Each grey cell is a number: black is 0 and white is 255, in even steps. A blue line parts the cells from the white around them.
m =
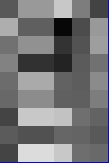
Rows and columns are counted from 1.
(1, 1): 88
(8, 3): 81
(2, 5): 76
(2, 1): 174
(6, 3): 140
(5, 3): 170
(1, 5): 125
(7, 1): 68
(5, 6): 139
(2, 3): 95
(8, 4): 102
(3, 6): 158
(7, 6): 99
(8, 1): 91
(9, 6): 105
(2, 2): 95
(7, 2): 200

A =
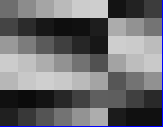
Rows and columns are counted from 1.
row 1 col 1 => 110
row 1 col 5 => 204
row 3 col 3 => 90
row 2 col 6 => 29
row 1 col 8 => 34
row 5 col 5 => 186
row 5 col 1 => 183
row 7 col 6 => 173
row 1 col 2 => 140
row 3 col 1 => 153
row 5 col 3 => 207
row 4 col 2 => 193
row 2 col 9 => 116
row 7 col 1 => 32
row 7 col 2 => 56
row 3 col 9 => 188
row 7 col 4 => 115
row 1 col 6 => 206
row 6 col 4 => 39
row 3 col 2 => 124
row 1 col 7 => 19
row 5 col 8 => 115

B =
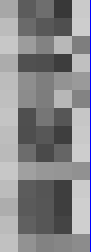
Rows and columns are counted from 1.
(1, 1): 167
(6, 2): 140
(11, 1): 188
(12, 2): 90
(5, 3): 126
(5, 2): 142
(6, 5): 131
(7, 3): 118
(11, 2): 92
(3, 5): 126
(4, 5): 192
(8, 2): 78
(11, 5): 203
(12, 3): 86
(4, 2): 80
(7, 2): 79
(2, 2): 106
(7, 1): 196
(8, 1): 189

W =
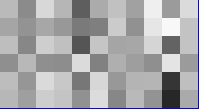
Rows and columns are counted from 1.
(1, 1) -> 186
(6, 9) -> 147
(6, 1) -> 183
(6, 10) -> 39
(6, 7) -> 135
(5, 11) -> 191
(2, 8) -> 145
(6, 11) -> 170
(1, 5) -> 94
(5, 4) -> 200
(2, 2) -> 147
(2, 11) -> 195
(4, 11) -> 155
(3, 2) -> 135
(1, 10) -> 155
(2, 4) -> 152
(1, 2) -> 139
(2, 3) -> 167

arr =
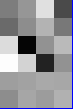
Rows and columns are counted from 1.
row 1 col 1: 125
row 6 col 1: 141
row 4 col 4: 146
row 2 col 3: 179
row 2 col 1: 106
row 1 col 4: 74
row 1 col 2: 150

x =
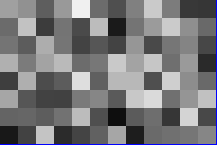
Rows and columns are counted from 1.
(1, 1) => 160
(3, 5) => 67
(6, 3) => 66
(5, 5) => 222
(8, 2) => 66
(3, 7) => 67
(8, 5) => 68
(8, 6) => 97
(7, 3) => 93
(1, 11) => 56
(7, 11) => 212
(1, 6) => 108
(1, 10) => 124
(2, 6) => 188
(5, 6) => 96
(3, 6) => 86
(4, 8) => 163
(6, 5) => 122
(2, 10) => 203
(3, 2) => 92
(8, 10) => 112
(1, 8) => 128
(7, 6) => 79
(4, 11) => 154
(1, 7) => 79

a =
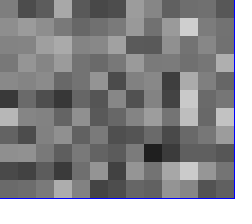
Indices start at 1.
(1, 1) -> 126
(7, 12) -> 104
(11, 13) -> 96
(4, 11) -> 112
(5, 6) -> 148
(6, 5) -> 102
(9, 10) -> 59
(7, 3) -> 130
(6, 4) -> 55
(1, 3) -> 92
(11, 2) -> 109
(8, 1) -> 99
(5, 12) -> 127
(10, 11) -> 203
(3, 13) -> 113
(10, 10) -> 167
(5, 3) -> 139
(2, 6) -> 112
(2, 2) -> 155
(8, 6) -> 122
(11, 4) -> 173
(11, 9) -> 97
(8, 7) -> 79
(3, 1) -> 131
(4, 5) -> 115
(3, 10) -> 144
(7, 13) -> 194
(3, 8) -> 90
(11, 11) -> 135
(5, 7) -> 75
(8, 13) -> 156
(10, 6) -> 148
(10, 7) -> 65
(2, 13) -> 114
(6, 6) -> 85
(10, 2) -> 66
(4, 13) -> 175
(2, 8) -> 153
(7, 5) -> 144

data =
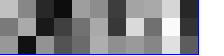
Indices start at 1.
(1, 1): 193
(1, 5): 158
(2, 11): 51
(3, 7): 143
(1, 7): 61
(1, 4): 13
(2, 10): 250
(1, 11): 39
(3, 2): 17
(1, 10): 214
